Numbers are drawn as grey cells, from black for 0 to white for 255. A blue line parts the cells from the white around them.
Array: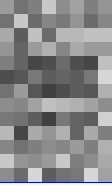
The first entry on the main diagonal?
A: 155
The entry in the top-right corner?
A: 148
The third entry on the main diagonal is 192
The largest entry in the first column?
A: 200
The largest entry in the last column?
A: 215
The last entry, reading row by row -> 162
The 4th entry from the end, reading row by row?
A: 114
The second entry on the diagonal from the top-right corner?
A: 107
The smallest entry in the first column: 78
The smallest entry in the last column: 127
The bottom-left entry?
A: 141
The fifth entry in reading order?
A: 141
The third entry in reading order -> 127
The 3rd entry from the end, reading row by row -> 120
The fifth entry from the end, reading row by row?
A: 93

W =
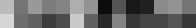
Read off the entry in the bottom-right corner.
55
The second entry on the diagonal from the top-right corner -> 84
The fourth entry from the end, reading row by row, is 69
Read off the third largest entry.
187
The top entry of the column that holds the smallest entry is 12
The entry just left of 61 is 97
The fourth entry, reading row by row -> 124
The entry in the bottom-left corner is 215
